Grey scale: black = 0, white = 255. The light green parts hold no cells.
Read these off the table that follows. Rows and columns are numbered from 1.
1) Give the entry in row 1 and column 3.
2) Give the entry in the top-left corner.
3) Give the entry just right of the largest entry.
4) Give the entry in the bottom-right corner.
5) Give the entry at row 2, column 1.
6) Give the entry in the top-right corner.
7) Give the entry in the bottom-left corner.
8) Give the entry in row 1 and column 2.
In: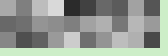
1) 189
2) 169
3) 43
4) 73
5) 104
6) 85
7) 134
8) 127

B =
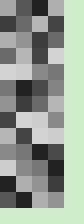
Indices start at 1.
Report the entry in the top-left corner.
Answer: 167
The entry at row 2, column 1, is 60
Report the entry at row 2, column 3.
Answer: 183
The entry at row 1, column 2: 86
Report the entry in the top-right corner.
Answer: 175
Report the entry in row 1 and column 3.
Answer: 34
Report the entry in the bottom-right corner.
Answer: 146

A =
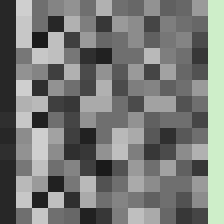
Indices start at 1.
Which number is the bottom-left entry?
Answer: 39
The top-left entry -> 39
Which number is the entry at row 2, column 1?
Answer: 39
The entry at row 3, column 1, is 39
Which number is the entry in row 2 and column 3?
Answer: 111
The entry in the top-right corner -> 154
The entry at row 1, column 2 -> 207
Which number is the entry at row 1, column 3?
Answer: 111
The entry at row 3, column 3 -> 26
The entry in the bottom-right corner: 69

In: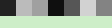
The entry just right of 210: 131
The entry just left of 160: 187

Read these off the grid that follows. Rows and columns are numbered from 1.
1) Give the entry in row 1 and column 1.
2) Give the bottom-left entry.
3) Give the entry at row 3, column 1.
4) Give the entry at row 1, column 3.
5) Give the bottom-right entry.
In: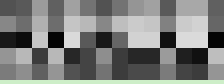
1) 82
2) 123
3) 24
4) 155
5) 149

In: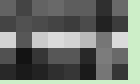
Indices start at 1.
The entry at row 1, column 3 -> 99
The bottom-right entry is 54
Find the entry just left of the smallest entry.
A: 81
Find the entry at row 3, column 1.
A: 210
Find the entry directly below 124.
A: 118
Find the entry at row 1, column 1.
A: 99
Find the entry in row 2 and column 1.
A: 68
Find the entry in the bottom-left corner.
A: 40
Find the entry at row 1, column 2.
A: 68
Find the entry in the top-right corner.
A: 105

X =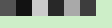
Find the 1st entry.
83
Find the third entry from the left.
202
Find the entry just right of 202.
40

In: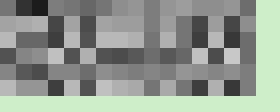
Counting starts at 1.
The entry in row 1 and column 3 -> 28
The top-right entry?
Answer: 109
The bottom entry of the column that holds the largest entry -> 56
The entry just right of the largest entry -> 109
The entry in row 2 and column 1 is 163
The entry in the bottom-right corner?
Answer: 125
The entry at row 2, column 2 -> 169
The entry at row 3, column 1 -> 184
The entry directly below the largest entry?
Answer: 141
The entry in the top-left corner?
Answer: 117
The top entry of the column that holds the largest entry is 149
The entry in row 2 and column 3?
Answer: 176
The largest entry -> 200
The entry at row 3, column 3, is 103
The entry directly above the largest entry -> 56
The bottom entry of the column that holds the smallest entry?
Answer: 149
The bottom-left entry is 184
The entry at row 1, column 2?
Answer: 50
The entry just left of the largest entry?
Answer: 76

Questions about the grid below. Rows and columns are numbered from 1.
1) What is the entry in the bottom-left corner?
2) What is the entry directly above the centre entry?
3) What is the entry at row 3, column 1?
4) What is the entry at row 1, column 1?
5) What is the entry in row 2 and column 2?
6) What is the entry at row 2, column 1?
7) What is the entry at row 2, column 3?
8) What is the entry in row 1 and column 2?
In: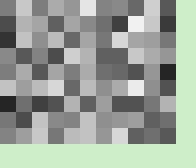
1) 131
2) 179
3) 51
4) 125
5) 179
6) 76
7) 165
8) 200
